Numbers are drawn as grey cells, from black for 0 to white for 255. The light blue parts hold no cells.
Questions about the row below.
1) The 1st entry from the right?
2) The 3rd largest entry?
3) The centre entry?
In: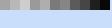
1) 8
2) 174
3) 122

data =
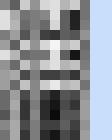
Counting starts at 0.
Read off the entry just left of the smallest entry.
43
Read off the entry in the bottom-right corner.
158
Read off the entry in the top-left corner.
135
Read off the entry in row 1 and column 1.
169
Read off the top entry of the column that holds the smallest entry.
223
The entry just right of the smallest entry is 85
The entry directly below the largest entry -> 223
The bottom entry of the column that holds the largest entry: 22
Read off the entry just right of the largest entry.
181
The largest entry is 244
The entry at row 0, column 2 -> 204
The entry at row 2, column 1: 181
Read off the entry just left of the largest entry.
214
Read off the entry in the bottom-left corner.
115
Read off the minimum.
11
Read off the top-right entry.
115
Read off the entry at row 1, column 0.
223
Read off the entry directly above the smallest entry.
22
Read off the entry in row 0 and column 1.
95
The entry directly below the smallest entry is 64

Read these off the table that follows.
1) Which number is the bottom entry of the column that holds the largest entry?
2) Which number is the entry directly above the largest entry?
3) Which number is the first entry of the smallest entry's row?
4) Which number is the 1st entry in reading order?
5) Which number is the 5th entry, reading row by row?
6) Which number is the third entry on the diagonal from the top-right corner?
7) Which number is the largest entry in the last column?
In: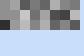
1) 186
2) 90
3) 47
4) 144
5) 101
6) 101
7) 186

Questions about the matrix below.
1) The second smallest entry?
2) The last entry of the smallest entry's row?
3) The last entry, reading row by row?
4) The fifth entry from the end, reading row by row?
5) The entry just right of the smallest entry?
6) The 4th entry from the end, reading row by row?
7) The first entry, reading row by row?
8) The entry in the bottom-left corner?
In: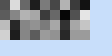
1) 18
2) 229
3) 155
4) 155
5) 81
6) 146
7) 81
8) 209

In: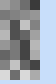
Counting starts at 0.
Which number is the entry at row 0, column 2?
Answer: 110
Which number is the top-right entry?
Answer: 58
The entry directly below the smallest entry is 150
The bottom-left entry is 217
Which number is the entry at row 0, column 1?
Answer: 140
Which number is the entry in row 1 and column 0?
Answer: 121
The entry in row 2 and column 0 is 161
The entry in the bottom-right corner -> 171
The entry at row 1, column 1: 130
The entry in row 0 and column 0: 161

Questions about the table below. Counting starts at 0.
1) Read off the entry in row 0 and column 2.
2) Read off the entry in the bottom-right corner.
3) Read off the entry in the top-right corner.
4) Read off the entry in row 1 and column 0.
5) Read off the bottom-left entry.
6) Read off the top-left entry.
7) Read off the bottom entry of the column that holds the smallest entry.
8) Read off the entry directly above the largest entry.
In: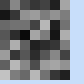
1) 76
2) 32
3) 165
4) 21
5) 194
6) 66
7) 105
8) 96

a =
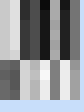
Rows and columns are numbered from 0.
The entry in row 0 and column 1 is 224
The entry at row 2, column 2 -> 56
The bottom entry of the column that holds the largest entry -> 236
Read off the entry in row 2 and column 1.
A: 224
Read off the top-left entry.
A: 201
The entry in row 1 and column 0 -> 201
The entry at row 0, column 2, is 45
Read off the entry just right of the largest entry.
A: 127
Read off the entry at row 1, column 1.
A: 224
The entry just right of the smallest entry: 170
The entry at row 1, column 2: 45
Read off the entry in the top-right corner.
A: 116
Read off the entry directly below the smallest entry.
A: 22
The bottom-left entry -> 105
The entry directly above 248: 236
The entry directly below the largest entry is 236
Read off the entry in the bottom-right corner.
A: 161
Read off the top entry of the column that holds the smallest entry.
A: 11

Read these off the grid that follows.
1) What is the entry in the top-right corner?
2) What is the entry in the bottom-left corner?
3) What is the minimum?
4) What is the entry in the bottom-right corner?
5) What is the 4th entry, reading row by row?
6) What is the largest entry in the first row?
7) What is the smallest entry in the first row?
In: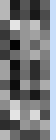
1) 99
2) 183
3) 3
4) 118
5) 35
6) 183
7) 24
